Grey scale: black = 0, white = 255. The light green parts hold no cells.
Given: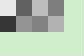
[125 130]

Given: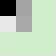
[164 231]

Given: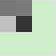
[122 192]

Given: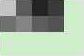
[58 94]

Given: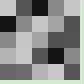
[197 165 165 200 103]

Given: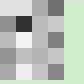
[112 186 242 149]
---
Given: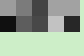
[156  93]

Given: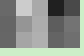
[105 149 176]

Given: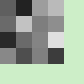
[ 95 194 132  60]

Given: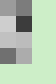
[155  60]

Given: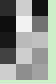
[ 44 242 192]

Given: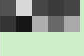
[82 23]

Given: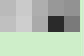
[185 206]
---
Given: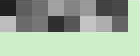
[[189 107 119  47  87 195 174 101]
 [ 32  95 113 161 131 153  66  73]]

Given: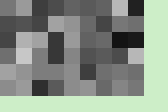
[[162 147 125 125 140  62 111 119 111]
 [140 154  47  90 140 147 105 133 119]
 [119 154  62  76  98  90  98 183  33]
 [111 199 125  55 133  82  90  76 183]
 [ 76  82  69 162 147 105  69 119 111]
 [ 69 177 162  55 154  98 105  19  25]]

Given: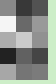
[[245 105 153]
 [173 203 145]
 [167 117 123]
 [137  56  82]
 [ 34  97  69]]

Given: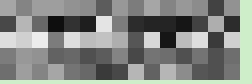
[[222 208 236 124 222 187 193 174  86 216  23 187 222  58 208]
 [166 132 158 158 146 140  92 152 124 166 132 152 140  66 146]
 [124 152 146  98 104  80  92 132  72 116 110  80 116  80 110]
 [110 158 132 166 116 104  58  72 181  98 181 140  86  80 116]
 [ 72 181 104  15  50  30 228 124  44  36  36  23  66 174  44]]

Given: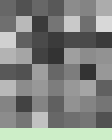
[[208  96  74  59  74  74  59]
 [185 140 152 125 152 165  96]
 [179 165  66  51 159 140 146]
 [140 117 193 103 111 117  81]
 [132  66 132  96 146 132 117]
 [111 185  59 117 201 111 216]
 [103  81 103  88 140 132 172]
 [ 88  81 159 103 125  51 152]]

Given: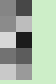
[[215  28]
 [201 154]
 [139 189]
 [133  71]
 [114  92]]
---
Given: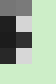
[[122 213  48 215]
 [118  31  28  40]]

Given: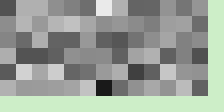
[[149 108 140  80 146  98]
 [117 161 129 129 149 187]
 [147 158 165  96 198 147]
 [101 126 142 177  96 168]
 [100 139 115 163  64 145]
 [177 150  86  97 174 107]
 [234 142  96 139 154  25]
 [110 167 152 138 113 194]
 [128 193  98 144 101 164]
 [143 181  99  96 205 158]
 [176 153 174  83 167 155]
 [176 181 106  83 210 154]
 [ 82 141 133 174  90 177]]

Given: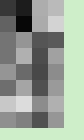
[[186 211  89 161 141 154 176 150]
 [174 171  86  77  71  81 141  81]
 [ 27   7 149 176 106 165 220 128]
 [ 55  98 115 115 149 110 199 143]]

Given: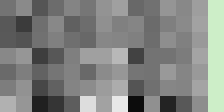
[[158 162 153 164 153 164 141]
 [136 138 128 124 133 132  88]
 [149 127 142 115 153 134  35]
 [113 107 109 115 115 112 144]
 [104 133 128  66 117  84  12]
 [160 128 133 184 151 172 232]
 [147 144 135 160 139 156 162]
 [118 109 104 160 105 140 221]
 [132  96 111 127 130 132  93]
 [108 136 128  87 117  97  53]
 [ 85 111 113  62  98  71  32]
 [138  59  83 150 126 146 150]
 [115  88  89 136 106 125 177]]

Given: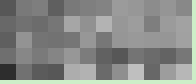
[[136 162 161 119 183]
 [149 155 150  99 157]
 [140 126 151 107 103]
 [151 157 153 116 191]
 [155 151 150  87 143]
 [131 179 119  97 106]
 [127 145 151 124 178]
 [121 166 118 151 173]
 [ 95 118 114 133  87]
 [126 108 116 122  91]
 [121 113 147 135 113]
 [ 87 104  95 111  45]]

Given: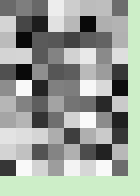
[[108 179 177 222  54  13 202  32  54 184 108]
 [190 175  99 138 156 217  40 140 202  34 249]
 [188   9  92 233 186 247 109 250 175  76 214]
 [205 184  65 210  93 125 116 210  62 176 243]
 [237 225  87 131  86 128 163 111 173 132 157]
 [104  28  90  89 143  36  94  51 213  83 211]
 [126  70   9 213   9 249 130 181 222 193 249]
 [106 212 187 212  80 141 182 165 227 211  54]]

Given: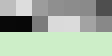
[[ 78 136]
 [138 163]
 [140 219]
 [143 218]
 [156 123]
 [221   7]
 [190   8]]
